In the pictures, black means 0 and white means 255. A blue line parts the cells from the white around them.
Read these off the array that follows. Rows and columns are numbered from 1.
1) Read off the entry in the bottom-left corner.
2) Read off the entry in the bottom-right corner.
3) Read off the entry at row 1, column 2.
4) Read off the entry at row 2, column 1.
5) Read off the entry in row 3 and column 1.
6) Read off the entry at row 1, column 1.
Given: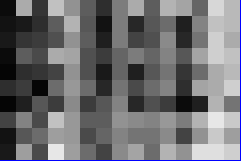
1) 25
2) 207
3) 171
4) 18
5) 25
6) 11

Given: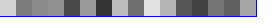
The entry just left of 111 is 188
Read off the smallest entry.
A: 51
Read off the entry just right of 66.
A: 117
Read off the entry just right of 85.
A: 66

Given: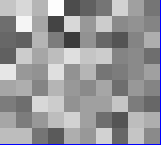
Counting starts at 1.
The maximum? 253
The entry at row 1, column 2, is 216
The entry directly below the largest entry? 68
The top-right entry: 117
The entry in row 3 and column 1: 103
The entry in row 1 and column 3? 181
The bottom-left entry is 189
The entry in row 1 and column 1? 197
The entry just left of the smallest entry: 124
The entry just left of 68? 166
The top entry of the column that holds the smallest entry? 76
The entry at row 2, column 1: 110
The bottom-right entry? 138
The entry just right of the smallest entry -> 146

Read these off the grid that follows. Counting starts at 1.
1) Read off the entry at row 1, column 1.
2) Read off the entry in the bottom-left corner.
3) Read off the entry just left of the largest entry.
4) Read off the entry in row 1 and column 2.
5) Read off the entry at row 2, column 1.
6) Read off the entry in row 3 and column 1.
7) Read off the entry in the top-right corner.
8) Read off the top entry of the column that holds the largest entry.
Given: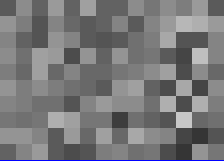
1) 90
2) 98
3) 84
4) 140
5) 148
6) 132
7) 90
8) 125

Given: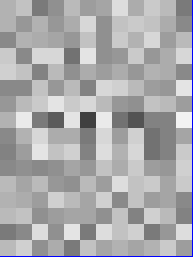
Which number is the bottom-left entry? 186
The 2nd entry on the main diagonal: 151
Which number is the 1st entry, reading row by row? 178
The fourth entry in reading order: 144
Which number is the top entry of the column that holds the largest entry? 122
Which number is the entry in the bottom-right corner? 157
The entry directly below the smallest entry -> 122
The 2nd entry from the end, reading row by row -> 202
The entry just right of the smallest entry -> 234
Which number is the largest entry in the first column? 208
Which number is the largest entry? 242
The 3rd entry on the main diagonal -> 172
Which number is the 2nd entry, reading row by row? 194
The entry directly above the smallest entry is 215
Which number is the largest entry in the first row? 221
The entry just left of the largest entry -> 130
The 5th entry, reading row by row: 186
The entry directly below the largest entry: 165
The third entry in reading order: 122
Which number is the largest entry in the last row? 208
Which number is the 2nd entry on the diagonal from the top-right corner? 172
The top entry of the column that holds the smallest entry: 157

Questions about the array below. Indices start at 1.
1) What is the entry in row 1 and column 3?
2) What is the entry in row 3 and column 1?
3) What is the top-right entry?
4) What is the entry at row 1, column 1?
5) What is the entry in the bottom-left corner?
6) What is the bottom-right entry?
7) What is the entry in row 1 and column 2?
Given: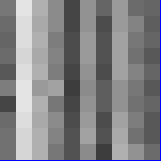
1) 176
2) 101
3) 101
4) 119
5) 113
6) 107
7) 228

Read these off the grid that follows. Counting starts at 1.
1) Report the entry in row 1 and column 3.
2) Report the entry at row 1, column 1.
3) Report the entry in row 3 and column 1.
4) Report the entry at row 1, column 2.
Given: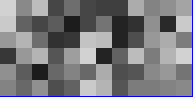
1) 188
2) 210
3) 152
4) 137

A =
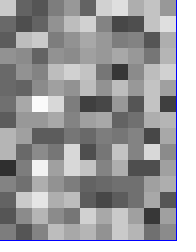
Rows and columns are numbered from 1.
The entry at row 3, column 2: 189
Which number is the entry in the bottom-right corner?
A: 139
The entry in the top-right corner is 152
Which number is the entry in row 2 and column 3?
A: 99
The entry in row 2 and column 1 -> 105
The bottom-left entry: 125
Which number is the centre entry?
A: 160
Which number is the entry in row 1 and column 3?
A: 85
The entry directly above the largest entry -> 139
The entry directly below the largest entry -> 152
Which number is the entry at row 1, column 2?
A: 99
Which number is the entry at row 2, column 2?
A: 78
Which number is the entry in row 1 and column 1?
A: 202
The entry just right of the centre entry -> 168
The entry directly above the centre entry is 63
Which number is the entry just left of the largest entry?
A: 168
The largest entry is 250
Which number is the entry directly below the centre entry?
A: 105
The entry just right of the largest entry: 216
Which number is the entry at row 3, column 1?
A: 92

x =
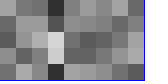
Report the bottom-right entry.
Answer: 91
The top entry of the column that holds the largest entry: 48
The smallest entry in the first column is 91
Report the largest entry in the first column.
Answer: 163
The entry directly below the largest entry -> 205
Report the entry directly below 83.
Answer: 213
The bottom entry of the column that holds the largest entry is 48
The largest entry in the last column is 170
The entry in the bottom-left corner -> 113
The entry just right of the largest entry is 113
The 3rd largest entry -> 176
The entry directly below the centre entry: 99

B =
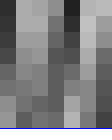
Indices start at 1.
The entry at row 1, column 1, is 46
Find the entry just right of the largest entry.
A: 157
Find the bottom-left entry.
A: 150
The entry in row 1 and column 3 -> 164
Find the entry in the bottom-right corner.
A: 66
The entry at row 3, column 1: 60
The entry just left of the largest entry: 46
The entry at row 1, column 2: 172
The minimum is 33
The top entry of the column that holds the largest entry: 180
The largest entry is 193
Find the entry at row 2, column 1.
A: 52
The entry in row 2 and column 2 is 172
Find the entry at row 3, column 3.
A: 157
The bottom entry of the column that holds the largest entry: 120
